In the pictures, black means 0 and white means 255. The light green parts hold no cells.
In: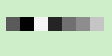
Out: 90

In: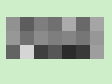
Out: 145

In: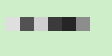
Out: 223

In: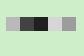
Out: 185

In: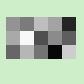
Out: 147

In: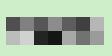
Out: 79
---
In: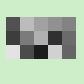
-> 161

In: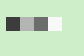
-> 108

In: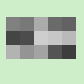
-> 171

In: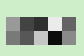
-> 47

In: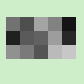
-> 164

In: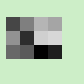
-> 181

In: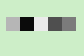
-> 235
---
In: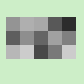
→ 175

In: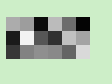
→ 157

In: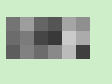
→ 157

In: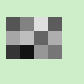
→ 130

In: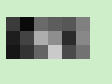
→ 10

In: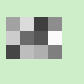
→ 219

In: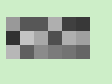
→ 87
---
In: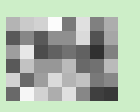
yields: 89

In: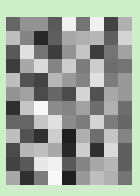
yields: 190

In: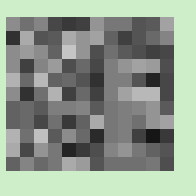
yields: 49

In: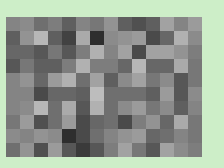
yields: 95

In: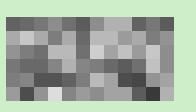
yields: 170

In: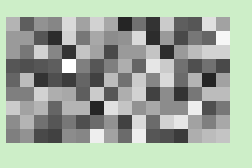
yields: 154
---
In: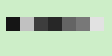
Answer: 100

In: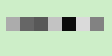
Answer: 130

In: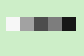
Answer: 125

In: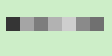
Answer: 138

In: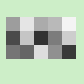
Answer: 157

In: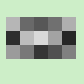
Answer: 120

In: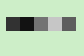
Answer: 93

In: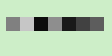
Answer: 93

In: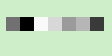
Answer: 155
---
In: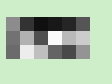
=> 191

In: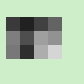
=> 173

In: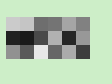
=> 231

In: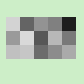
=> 108

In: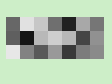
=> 89

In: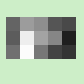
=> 119

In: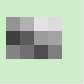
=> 78

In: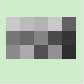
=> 81

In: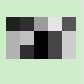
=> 2

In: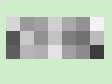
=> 175
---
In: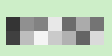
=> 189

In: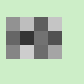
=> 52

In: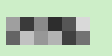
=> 193

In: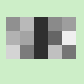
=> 164

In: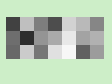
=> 45

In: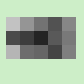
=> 61

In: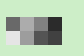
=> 157
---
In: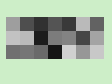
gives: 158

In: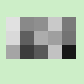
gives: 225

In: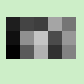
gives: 30

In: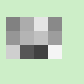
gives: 129

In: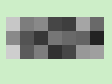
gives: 199

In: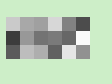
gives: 202
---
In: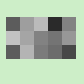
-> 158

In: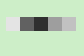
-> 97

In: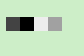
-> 0

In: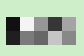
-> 244

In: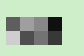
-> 159

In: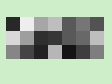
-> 238
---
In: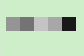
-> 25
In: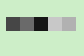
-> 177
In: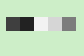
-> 124
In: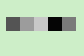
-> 122
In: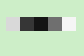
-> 245
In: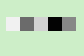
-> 135
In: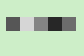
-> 108
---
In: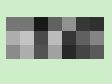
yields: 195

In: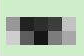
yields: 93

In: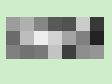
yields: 189

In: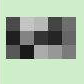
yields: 131

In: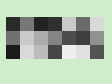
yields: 201

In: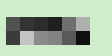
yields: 195

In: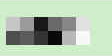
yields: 92
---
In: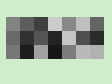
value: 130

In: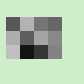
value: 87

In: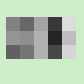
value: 130

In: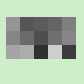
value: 149

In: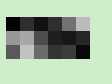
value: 3

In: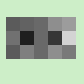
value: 91

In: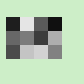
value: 30
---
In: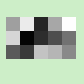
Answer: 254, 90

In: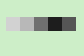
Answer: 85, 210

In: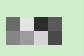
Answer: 89, 133

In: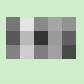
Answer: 146, 131

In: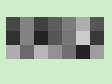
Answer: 86, 174

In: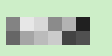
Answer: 32, 102
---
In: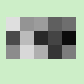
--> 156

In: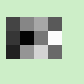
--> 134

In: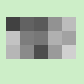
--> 90

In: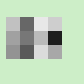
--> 103

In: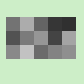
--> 100

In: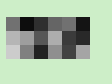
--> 101

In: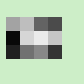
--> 190

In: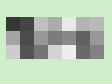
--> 232

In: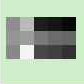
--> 29

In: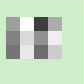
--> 253
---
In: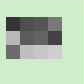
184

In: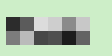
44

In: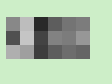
80

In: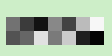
114

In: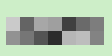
202

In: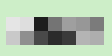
229
